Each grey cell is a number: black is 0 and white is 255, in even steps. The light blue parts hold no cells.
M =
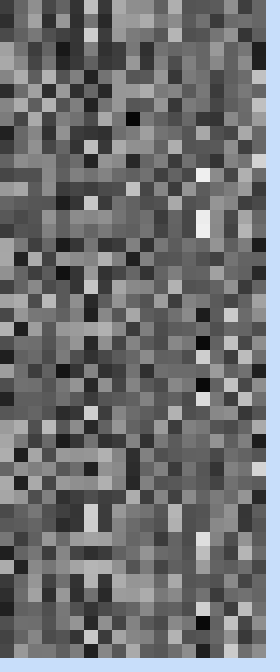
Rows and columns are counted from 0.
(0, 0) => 62
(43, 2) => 102
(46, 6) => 32
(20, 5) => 52
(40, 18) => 71
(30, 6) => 40
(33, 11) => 129
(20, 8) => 166
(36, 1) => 97
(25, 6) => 50
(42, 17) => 113
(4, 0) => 169
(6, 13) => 90
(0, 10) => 141
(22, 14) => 28
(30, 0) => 155
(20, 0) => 65
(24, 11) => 75
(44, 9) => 131
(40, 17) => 111
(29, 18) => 84
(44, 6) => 40
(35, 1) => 151
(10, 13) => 84
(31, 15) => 147
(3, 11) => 114
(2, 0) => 74
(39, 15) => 95
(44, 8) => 68
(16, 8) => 100
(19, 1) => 101
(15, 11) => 60
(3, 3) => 100
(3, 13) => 110
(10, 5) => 51
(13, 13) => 148
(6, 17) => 121
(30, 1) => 173
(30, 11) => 156
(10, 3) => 71

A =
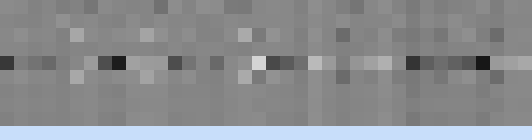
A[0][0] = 139
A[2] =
[136, 142, 135, 136, 129, 167, 139, 135, 139, 141, 164, 144, 135, 141, 131, 131, 139, 170, 122, 146, 137, 128, 143, 133, 107, 133, 130, 141, 125, 121, 129, 119, 137, 143, 127, 108, 136, 137]
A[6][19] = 134
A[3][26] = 134
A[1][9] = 139
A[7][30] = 132
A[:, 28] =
[131, 139, 125, 133, 140, 125, 134, 133, 134]
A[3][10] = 134
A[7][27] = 138
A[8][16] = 136
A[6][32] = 132
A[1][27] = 134
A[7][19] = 135
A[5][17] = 170
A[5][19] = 146
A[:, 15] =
[140, 133, 131, 135, 105, 130, 131, 132, 131]
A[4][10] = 155
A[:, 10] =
[133, 133, 164, 134, 155, 163, 138, 137, 140]
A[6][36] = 137
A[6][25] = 134
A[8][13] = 133
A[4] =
[56, 125, 115, 105, 126, 135, 155, 78, 29, 161, 155, 154, 77, 116, 133, 105, 137, 144, 212, 73, 91, 111, 186, 154, 126, 149, 161, 176, 140, 52, 95, 109, 97, 85, 23, 154, 160, 168]
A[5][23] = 134
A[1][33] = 134
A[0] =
[139, 137, 130, 134, 126, 130, 118, 138, 134, 132, 133, 113, 141, 132, 142, 140, 122, 121, 135, 137, 136, 129, 142, 135, 127, 117, 135, 141, 131, 122, 133, 126, 130, 132, 139, 126, 137, 135]
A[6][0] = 131
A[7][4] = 131
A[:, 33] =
[132, 134, 143, 132, 85, 143, 132, 133, 131]
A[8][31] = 128
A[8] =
[129, 134, 131, 132, 131, 134, 137, 130, 128, 139, 140, 138, 131, 133, 134, 131, 136, 138, 139, 132, 132, 129, 142, 135, 130, 134, 135, 141, 134, 121, 129, 128, 131, 131, 124, 134, 137, 137]
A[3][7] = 135
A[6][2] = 131
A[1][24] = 140
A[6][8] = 129
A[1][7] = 132
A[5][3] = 136
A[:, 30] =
[133, 136, 129, 132, 95, 129, 130, 132, 129]

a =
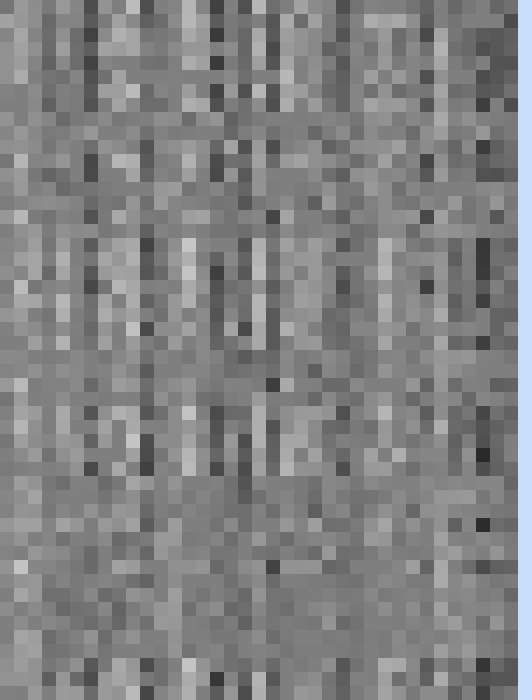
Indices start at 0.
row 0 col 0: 117
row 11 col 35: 104
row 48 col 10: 120
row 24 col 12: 153
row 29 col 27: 181
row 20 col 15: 83
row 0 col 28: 127
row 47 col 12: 127
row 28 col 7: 123
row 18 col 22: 152
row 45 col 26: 125
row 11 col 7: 130
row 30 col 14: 140
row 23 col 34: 127
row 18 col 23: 119
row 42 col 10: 139
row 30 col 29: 143
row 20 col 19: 92
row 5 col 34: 77
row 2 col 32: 118
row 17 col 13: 198
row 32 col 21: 127
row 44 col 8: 103
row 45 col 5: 128
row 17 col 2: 157
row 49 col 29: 121
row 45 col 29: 122
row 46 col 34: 127
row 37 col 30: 127
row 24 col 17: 132
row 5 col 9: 127
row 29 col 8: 176
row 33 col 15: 73
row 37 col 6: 125
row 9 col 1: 151
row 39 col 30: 125
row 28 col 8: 128
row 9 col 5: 135
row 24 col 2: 158
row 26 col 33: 131

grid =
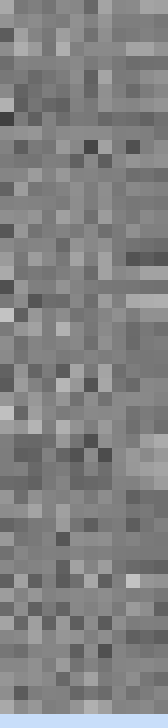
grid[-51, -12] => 169
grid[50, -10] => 151
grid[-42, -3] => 129
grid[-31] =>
[80, 151, 127, 126, 147, 131, 124, 120, 119, 118, 114, 113]
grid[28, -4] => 137
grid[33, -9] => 119
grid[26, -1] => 117
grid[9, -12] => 142
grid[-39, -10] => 156
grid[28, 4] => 149
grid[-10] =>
[96, 162, 95, 126, 91, 111, 168, 95, 128, 195, 150, 146]
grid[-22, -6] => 137
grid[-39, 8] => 128
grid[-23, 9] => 139
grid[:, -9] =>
[116, 128, 120, 118, 129, 116, 125, 103, 130, 129, 117, 127, 132, 123, 128, 122, 125, 133, 137, 116, 126, 109, 127, 126, 126, 132, 124, 112, 129, 135, 127, 110, 129, 119, 120, 132, 131, 123, 131, 128, 135, 126, 130, 121, 98, 133, 134, 126, 137, 130, 126]
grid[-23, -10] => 152
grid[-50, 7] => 149
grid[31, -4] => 132
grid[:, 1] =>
[120, 134, 160, 174, 131, 123, 99, 94, 123, 146, 94, 118, 134, 157, 131, 140, 151, 128, 120, 115, 151, 139, 96, 149, 112, 116, 147, 156, 132, 102, 149, 105, 95, 128, 105, 110, 143, 109, 117, 134, 127, 162, 131, 142, 103, 137, 110, 135, 139, 91, 138]
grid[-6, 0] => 134
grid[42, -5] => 141
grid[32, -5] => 76
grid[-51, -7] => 135
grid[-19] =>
[125, 95, 98, 129, 101, 82, 139, 76, 137, 153, 138, 153]
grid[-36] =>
[143, 140, 149, 122, 160, 143, 112, 156, 129, 120, 137, 130]
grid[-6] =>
[134, 137, 161, 133, 150, 146, 128, 142, 123, 96, 104, 94]
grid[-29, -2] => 145
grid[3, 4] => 175
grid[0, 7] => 164
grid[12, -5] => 127
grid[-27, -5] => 144
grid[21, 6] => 110
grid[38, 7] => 143

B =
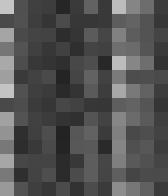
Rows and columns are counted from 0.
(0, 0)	197
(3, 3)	55
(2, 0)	165
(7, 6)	55
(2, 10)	83
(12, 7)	69
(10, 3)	74
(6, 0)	195
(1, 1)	81
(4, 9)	134
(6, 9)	121
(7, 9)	99
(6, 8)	167
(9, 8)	128
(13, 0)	153
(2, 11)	69
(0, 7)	57
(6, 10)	98
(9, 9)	73
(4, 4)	47
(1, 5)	55
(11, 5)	56
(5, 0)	159
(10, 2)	57
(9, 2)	64
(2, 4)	45
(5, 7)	66
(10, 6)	89
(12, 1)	47
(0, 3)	61
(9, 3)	78
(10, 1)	45
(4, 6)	78
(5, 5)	69
